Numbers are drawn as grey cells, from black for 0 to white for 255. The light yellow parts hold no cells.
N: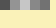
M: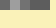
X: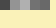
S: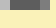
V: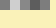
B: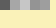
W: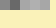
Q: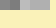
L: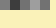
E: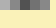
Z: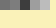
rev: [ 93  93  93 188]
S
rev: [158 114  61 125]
L
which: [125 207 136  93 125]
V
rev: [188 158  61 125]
Z
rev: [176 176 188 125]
Q

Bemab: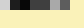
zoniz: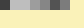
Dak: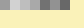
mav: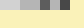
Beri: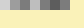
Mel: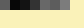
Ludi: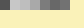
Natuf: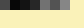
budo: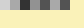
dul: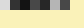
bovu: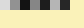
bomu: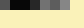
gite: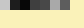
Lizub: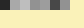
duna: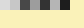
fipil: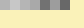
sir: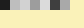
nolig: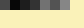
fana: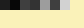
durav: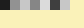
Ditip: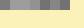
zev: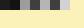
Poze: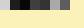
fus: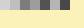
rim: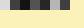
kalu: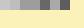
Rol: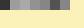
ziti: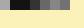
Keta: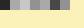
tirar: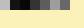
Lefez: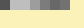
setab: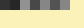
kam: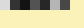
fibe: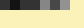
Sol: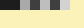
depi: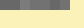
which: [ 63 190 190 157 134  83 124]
zoniz
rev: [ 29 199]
gite
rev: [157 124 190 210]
fus
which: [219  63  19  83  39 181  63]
rim
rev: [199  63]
durav
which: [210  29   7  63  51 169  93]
Poze
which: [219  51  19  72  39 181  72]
dul

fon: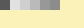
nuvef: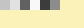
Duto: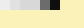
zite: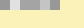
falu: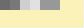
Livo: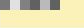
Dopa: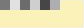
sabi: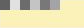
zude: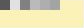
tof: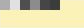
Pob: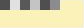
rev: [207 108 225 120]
Dopa
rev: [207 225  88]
fon
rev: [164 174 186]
zude
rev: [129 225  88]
zude
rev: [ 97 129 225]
Livo

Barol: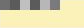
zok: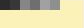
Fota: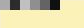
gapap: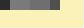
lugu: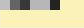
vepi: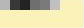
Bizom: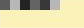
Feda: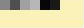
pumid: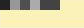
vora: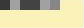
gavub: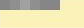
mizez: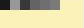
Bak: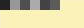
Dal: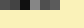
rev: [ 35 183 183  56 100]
lugu
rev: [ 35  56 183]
vepi
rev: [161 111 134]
zok
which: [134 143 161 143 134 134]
gavub
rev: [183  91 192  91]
Barol
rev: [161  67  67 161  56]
vora
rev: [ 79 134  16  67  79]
Dal

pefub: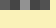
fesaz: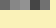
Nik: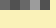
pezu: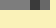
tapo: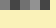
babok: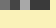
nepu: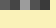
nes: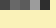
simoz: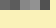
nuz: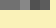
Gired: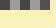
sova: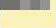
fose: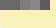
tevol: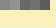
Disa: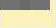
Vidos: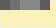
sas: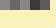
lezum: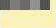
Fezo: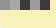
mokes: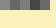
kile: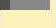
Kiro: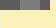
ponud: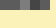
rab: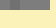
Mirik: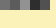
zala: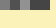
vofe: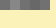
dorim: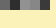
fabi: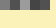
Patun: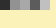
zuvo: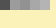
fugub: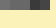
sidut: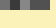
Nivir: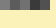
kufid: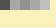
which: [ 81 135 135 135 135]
kile
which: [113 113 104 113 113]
Disa
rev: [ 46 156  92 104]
nes
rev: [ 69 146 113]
tapo

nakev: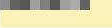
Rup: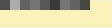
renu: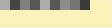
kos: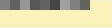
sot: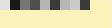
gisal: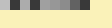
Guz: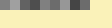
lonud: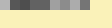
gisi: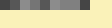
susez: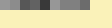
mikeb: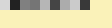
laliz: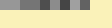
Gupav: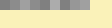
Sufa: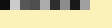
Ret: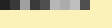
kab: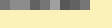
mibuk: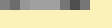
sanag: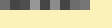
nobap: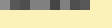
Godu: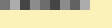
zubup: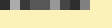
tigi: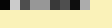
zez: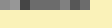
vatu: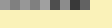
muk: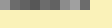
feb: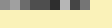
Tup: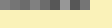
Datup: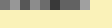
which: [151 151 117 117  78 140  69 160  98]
laliz
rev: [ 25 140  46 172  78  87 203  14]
Sufa
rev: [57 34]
Ret
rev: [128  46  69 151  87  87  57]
zubup

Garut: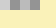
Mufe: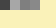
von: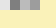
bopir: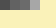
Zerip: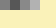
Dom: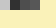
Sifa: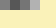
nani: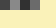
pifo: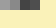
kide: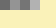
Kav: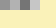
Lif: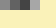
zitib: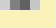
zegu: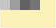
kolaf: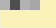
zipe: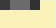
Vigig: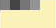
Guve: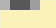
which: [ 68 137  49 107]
nani
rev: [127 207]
zitib

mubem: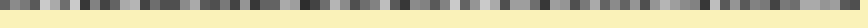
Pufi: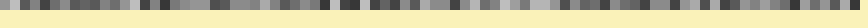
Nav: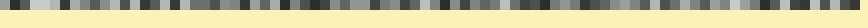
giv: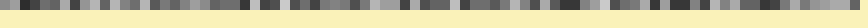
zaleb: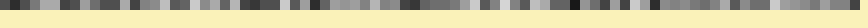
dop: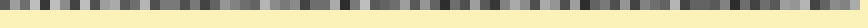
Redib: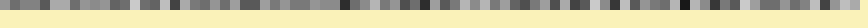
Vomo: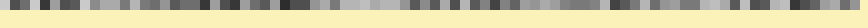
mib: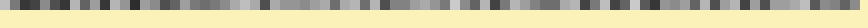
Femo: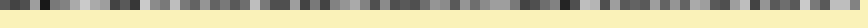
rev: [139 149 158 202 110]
zaleb
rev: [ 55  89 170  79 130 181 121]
giv

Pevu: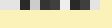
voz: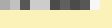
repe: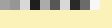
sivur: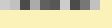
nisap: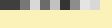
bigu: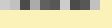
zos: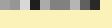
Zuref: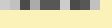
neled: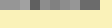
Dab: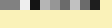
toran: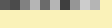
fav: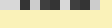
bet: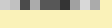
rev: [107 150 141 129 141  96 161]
neled
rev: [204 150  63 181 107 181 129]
toran
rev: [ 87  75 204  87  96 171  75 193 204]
bigu

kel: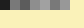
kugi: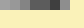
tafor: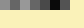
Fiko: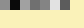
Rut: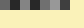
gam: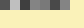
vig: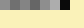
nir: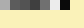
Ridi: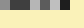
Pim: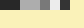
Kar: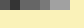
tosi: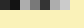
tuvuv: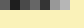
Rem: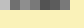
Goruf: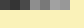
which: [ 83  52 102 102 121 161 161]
Kar
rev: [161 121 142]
Goruf
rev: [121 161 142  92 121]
kel
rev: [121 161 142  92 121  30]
kel
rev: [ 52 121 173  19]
tosi
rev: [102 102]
Kar
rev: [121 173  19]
tosi

